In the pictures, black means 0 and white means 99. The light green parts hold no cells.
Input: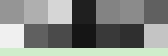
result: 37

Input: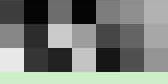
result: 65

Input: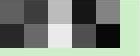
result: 51

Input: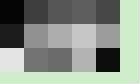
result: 60

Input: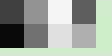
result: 36

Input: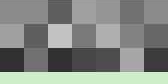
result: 40

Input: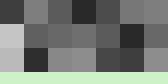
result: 40
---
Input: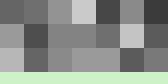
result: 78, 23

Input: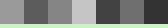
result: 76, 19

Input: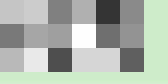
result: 98, 21

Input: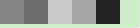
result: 78, 14

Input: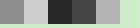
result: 80, 16

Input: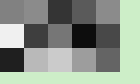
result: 93, 5

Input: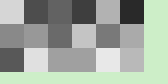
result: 90, 16
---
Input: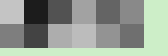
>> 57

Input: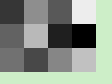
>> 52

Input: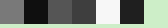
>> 96

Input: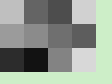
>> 51

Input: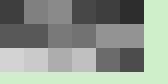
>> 41

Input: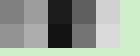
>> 45

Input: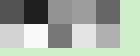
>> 89

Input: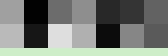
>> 52
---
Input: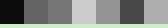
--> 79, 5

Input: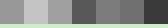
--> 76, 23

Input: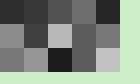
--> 75, 11

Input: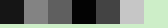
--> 77, 1

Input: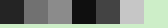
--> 77, 6

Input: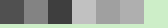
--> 75, 24

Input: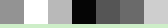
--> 99, 2

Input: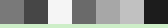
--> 95, 11
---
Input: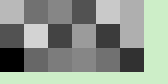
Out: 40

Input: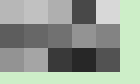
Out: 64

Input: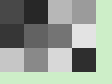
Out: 53

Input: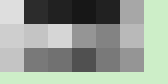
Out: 47

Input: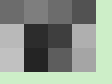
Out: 14

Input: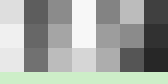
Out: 44

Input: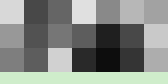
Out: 36
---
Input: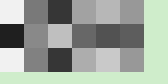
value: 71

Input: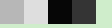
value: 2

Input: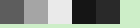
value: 8

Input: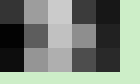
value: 23

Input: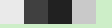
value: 13

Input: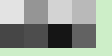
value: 82

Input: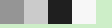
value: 12
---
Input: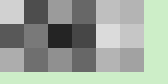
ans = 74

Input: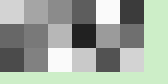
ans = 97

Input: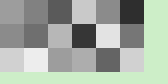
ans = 54

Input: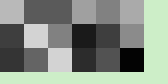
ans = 50

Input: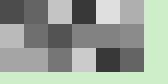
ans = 86

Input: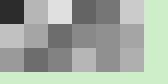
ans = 46
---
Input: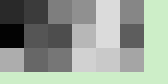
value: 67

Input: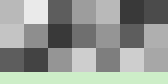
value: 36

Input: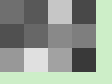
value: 59

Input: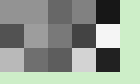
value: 72

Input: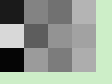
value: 2

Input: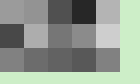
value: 50

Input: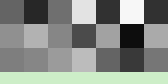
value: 49
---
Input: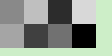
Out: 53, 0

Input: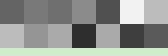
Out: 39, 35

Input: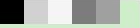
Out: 0, 62

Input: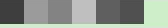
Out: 24, 31

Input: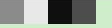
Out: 54, 30

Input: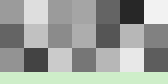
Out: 60, 36

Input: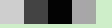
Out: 80, 65
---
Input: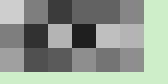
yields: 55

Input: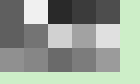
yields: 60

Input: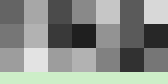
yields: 46

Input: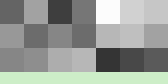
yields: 35

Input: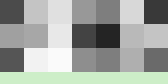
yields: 41

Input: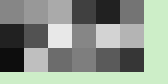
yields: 21

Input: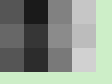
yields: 81

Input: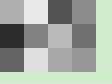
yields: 58

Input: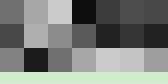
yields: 61
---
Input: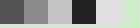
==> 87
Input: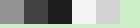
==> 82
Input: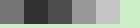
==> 77
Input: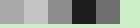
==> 43
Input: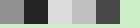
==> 28
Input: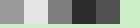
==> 32
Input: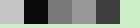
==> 24
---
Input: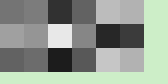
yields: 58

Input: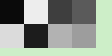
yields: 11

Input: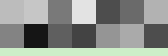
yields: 8

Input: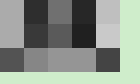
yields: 22

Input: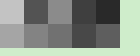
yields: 51

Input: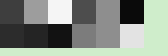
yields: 14

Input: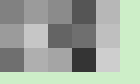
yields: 77

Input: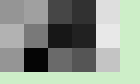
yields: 47
